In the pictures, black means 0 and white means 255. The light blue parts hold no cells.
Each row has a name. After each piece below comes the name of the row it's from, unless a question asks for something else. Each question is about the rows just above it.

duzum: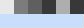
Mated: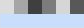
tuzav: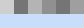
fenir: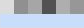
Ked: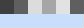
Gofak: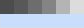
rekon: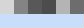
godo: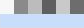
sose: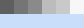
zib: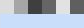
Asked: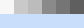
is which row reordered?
sose
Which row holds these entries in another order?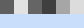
zib
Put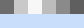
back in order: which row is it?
godo
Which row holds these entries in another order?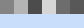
rekon

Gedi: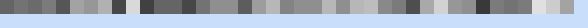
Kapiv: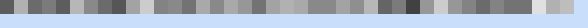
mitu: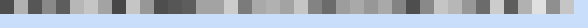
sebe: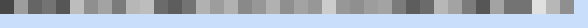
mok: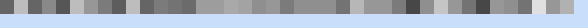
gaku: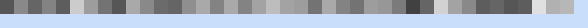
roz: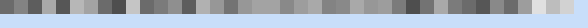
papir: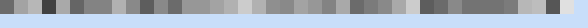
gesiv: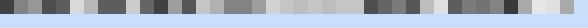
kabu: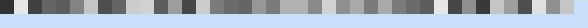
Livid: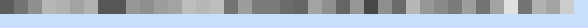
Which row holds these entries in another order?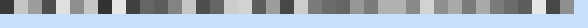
kabu
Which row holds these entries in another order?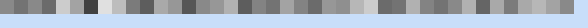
Kapiv
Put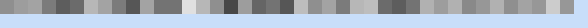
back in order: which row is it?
sebe

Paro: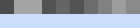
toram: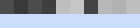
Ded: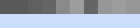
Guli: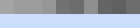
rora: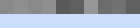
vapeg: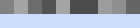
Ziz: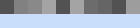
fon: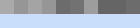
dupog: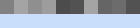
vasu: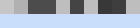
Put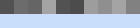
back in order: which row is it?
dupog
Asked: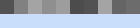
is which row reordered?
dupog
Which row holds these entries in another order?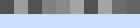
Ziz
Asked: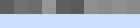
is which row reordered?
rora
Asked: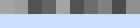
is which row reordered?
dupog
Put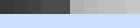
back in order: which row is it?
toram
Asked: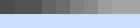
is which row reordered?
Paro

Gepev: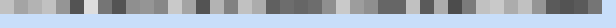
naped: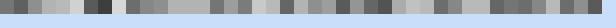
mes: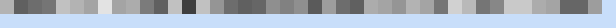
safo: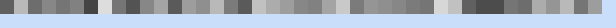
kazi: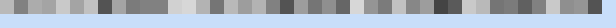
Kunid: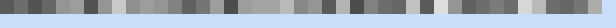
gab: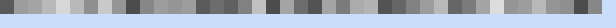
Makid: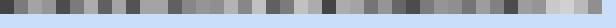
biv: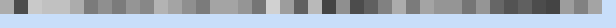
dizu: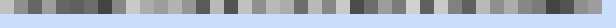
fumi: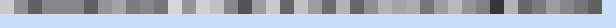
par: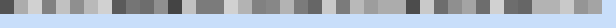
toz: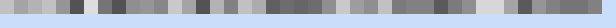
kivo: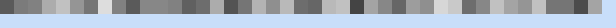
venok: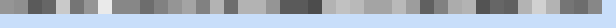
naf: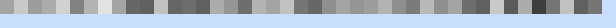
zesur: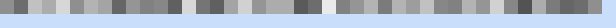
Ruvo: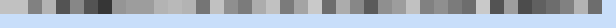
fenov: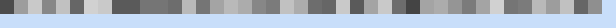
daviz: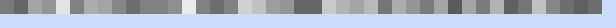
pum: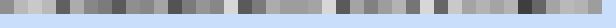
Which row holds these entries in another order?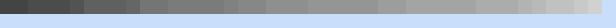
Makid
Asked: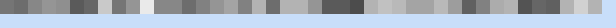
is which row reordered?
venok
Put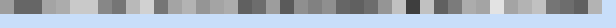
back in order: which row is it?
mes

